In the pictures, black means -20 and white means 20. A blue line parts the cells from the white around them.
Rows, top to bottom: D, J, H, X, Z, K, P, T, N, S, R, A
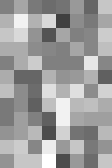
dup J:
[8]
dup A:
[11]
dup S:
[9]
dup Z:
[0]
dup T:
[10]
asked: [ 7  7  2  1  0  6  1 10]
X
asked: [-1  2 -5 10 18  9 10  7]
T

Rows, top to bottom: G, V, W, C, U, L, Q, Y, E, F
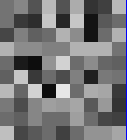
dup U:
[-3]
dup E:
[-3]
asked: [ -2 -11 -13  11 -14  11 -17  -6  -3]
V

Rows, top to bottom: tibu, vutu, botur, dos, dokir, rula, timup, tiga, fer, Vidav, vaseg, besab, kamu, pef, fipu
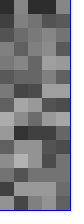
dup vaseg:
[3]
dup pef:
[4]
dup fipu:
[3]
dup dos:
[0]
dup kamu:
[-2]

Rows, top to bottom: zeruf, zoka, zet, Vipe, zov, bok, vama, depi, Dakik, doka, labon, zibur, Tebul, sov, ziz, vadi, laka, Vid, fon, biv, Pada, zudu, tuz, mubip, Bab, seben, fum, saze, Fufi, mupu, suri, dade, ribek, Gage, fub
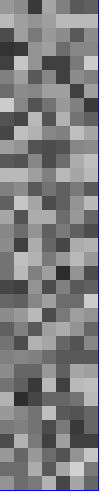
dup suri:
[-1]
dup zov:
[-10]
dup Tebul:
[9]
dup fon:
[4]
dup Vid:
[7]
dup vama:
[5]
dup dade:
[-10]

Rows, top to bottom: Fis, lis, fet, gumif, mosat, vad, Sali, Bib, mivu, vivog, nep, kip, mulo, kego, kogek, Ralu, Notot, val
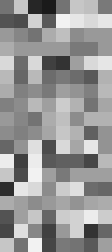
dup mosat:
[14]
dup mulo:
[5]
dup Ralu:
[12]
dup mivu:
[8]
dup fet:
[4]
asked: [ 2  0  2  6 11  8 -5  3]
vivog
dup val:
[-2]

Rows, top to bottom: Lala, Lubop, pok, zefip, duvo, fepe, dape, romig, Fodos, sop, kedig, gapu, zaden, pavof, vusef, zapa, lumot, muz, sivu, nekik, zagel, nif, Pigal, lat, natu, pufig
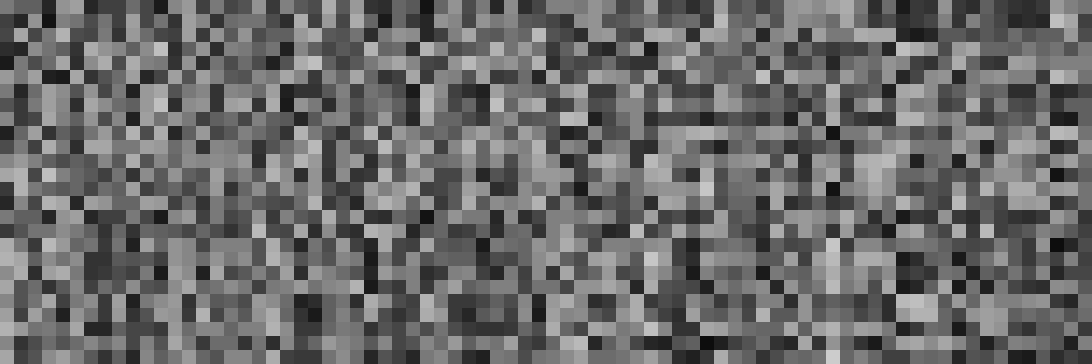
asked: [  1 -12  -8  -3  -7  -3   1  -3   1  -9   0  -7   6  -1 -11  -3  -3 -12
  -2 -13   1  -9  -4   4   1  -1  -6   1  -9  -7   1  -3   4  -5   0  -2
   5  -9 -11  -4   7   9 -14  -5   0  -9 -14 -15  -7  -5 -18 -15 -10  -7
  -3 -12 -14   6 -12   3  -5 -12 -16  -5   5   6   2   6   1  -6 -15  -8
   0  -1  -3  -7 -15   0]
natu
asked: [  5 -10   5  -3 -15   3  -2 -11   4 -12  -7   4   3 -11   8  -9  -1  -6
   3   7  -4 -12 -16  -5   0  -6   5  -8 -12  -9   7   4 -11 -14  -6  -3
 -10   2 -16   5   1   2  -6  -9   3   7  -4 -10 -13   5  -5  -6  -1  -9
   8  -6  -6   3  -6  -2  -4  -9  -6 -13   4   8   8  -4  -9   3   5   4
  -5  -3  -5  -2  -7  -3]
Pigal
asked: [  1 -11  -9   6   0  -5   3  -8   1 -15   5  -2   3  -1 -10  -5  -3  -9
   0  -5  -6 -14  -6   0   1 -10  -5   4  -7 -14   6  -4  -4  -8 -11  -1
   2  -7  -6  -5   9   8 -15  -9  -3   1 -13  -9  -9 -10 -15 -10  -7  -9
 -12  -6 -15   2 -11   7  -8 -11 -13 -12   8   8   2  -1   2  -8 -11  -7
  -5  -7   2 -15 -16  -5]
Fodos
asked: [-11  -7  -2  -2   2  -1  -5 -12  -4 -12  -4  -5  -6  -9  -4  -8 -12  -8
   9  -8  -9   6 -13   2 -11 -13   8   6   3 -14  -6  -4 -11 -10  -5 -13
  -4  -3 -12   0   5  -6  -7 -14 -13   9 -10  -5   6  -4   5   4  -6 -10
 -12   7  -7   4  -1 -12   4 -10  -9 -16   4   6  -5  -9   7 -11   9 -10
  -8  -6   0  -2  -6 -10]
lumot
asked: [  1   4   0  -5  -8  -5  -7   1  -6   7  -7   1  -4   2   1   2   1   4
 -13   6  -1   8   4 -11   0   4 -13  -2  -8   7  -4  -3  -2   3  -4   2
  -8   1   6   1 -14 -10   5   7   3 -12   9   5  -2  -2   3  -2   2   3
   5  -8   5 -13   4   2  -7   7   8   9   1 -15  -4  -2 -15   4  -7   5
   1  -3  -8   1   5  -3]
gapu

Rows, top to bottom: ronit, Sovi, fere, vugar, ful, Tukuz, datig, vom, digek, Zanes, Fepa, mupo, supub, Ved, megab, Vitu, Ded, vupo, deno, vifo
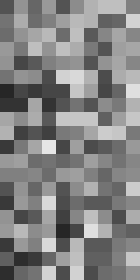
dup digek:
[11]
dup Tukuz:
[-8]
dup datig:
[-9]
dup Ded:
[4]
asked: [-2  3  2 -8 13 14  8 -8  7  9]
Tukuz

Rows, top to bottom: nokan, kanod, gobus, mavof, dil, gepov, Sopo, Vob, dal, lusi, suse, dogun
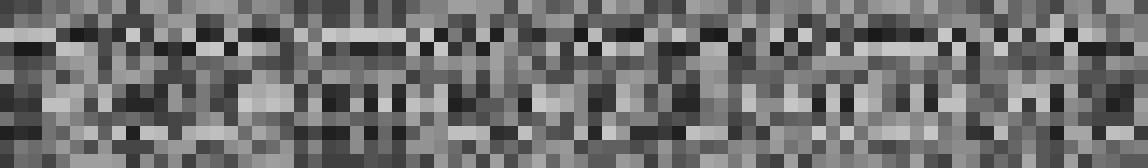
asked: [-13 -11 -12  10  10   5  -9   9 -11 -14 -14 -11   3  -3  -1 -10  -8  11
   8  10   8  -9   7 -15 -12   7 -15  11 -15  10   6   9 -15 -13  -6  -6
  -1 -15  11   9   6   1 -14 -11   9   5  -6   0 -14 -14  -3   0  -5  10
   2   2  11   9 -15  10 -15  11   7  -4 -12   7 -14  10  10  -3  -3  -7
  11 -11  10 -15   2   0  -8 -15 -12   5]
Vob
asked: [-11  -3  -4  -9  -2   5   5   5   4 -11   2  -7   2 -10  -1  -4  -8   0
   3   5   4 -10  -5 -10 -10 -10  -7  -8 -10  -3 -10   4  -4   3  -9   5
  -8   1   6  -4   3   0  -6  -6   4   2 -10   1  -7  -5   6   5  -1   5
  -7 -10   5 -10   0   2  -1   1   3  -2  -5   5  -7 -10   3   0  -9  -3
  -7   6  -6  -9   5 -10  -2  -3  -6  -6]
dogun

